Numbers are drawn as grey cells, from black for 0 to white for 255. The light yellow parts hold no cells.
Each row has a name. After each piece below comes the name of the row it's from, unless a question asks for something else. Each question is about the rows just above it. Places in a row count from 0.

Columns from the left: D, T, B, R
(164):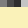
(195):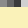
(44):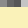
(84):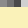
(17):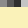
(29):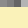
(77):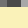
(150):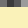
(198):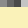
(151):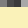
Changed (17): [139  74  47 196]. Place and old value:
1, [87]
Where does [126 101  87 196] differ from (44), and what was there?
0, [139]
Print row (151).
[126  74  59 168]
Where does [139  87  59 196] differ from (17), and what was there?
2, [47]
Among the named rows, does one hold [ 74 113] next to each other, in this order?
no
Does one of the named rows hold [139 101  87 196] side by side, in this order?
yes

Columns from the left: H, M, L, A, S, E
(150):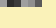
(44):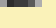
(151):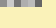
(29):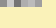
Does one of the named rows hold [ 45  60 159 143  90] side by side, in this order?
yes
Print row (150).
[159  45  60 159 143  90]

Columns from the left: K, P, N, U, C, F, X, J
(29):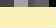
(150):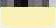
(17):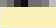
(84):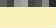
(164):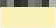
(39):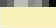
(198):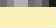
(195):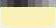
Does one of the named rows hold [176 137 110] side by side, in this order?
no
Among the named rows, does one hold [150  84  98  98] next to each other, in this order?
no
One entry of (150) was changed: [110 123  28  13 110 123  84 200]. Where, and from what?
0, [98]
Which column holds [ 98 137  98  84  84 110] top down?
K
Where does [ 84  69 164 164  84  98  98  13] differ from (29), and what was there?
0, [69]
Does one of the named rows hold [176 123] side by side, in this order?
no

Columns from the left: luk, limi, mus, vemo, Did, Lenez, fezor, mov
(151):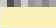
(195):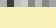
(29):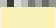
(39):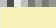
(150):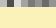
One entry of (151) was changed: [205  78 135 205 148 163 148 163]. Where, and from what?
6, [135]
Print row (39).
[190  78 234 190 122 163 122 148]
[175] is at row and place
(195), 0

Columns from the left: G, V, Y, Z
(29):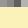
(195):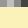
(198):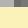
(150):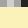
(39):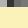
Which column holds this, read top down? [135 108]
Y
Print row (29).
[151 135  96 179]
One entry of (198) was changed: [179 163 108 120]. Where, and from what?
1, [179]

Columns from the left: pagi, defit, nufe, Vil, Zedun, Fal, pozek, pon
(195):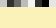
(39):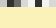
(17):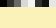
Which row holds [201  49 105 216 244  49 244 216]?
(39)
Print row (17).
[  4  49 105 216 244  49  17 230]
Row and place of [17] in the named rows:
(17), 6
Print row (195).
[201  49 105 187 244  49   4 230]
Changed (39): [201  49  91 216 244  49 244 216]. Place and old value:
2, [105]

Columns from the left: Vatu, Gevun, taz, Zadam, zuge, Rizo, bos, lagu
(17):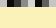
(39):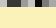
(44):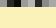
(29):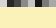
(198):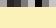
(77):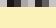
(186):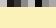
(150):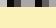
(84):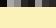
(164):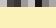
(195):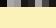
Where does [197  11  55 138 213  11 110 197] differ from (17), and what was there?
6, [96]
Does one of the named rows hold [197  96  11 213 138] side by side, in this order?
no
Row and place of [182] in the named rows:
(44), 4
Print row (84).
[ 11 168 138  40  24 154  55  40]

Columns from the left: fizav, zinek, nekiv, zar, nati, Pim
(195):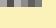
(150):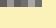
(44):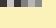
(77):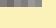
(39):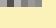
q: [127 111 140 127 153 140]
(77)
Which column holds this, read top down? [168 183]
nati
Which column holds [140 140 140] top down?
Pim
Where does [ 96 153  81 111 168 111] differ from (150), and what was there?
2, [96]
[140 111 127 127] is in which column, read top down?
zar

